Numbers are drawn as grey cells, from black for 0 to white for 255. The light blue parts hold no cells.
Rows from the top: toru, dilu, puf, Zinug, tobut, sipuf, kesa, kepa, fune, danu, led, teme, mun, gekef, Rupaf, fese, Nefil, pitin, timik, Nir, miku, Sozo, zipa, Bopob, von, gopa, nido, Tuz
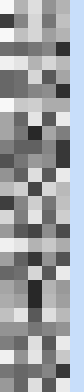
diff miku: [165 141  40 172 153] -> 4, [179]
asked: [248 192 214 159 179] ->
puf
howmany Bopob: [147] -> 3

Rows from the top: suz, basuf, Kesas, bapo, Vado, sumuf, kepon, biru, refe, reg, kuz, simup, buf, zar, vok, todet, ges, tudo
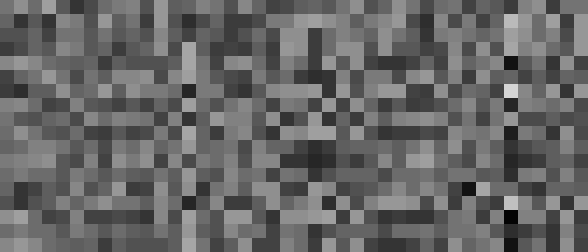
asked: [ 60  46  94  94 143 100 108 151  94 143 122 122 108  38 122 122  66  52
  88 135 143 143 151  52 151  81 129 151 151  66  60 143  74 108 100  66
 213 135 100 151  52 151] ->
kepon
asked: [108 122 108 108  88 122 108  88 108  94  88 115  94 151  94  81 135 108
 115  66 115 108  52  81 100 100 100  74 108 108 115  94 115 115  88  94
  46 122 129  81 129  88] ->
buf
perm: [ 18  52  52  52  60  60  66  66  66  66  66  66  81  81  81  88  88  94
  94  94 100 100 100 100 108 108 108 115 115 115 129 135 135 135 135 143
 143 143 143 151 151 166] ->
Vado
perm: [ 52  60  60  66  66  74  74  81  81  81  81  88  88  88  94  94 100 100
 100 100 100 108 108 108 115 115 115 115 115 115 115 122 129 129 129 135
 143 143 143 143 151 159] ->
Kesas
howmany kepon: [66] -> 3
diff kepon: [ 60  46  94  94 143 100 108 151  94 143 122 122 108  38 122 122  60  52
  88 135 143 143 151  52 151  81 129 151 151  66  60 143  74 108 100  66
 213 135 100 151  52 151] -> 17, [66]
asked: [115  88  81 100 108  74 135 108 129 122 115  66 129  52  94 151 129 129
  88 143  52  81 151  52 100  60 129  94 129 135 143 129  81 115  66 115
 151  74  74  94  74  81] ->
refe

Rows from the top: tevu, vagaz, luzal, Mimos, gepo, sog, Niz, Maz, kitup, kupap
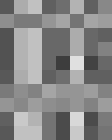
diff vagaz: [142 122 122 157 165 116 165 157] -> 4, [149]
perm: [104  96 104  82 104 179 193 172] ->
luzal

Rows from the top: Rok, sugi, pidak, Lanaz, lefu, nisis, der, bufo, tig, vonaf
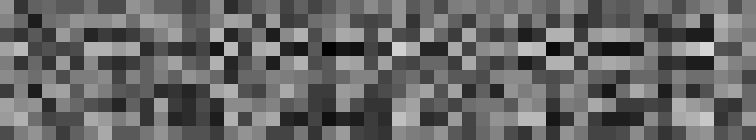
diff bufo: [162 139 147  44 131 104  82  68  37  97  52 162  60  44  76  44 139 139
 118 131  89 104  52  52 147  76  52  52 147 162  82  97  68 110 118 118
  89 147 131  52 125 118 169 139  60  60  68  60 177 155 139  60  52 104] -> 23, [60]
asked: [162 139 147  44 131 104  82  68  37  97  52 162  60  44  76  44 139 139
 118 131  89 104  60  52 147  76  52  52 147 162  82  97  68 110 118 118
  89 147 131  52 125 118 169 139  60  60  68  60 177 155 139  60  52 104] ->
bufo
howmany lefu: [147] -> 0
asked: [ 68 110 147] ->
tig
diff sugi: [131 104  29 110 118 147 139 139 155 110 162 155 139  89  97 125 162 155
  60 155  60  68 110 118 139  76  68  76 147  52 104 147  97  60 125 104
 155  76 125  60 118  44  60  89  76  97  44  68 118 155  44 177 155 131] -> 31, [110]

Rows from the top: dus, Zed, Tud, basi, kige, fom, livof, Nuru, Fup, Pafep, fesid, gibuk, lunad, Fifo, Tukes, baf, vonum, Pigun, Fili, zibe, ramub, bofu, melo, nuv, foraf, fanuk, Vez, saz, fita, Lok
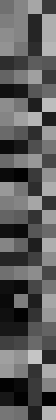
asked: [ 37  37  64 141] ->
Fili
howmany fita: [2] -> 2
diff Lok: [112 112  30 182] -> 1, [118]
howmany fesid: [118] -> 1

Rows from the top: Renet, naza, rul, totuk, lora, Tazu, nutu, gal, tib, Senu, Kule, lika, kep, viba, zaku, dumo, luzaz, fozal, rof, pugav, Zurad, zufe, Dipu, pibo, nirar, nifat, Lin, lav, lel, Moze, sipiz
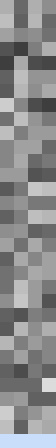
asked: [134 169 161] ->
pugav
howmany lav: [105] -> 3
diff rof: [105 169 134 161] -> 1, [97]
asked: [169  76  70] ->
lora

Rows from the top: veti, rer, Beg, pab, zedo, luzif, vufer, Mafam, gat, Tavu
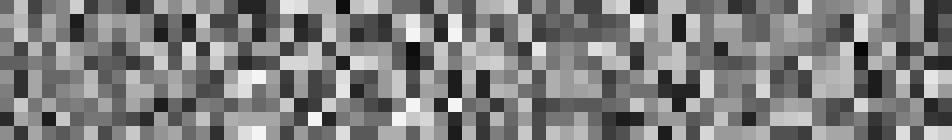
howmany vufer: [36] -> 4
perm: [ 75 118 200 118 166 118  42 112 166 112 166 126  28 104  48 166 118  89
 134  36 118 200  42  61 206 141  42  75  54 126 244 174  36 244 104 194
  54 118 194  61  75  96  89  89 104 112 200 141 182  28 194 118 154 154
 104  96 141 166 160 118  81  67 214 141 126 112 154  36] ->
Beg
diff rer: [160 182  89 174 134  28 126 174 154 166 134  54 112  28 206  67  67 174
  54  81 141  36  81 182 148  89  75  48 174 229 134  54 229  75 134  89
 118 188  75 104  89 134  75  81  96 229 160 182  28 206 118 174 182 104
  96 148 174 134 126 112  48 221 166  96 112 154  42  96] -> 53, [174]
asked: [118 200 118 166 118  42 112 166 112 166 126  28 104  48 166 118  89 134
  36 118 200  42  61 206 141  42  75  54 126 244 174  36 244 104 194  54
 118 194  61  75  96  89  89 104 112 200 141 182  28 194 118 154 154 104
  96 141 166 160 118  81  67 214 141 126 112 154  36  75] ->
Beg
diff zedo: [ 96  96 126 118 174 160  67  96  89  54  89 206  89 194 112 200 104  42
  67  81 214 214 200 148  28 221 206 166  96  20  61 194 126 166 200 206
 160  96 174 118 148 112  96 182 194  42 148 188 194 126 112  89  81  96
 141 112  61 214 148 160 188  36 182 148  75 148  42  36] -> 4, [112]
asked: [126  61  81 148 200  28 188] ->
Tavu
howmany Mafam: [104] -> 6

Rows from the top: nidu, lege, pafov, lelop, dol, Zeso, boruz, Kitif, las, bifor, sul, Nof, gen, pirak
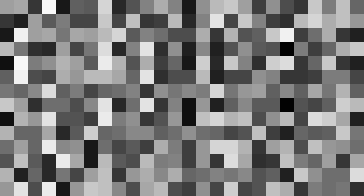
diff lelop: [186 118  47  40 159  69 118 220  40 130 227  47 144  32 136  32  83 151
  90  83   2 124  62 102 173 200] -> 18, [144]
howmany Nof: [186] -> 2
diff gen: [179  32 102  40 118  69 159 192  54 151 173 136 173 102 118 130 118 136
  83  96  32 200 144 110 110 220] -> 15, [110]

